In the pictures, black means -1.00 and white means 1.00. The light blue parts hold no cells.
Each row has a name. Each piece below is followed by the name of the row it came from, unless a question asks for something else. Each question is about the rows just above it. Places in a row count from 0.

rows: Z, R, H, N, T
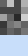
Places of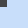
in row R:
0 1 2
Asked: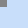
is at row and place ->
N, 2
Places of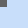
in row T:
1
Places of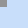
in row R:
3
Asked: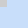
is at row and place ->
H, 3
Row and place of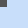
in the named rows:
T, 2

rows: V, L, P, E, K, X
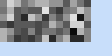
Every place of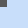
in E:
0 2 3 4 6 9 12
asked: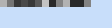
X
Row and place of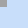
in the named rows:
V, 10
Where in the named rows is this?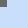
L, 3

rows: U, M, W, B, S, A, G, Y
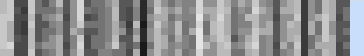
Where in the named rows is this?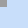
B, 23
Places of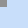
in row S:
8 11 17 19 21 23 34 35 40 47
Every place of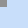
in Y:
10 21 23 29 30 38 41 44
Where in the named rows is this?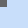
M, 13

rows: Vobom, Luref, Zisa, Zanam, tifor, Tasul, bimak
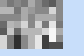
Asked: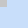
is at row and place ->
tifor, 1
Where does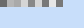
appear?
Zanam
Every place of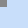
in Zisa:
0 1 2 4 8

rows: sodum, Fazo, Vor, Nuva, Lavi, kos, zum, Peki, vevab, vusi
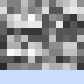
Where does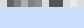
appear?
Fazo
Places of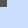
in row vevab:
0 1 3 5 9 11
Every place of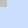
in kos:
1 3 7 11
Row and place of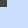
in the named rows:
kos, 0
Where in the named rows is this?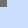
sodum, 7

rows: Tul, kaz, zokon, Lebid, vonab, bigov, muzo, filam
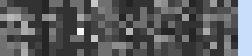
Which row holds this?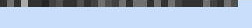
Lebid
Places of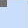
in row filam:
0 1 11 14 15 17 33
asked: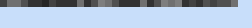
kaz
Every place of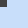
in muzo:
5 7 8 23 25 28
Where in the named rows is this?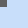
filam, 29

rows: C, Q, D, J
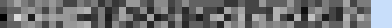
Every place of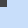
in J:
0 6 8 13 29 35 42 43 45 50
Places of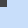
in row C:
9 10 17 21 24 35 36 43 45 50
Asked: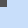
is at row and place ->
Q, 8
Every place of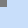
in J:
5 14 22 25 33 36 38 40 51 52
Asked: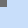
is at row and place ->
D, 1

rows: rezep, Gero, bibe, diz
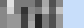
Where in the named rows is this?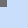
rezep, 0
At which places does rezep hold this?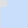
1
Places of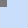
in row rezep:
2 3 4

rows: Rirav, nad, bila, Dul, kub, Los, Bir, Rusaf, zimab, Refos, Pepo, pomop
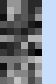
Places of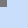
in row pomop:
1 5
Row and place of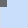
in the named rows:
pomop, 0

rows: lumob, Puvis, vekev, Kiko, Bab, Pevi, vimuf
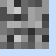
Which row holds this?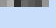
lumob
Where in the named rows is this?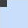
vekev, 6
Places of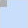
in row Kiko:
1 2 5
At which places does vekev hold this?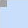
4
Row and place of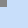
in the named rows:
vimuf, 6

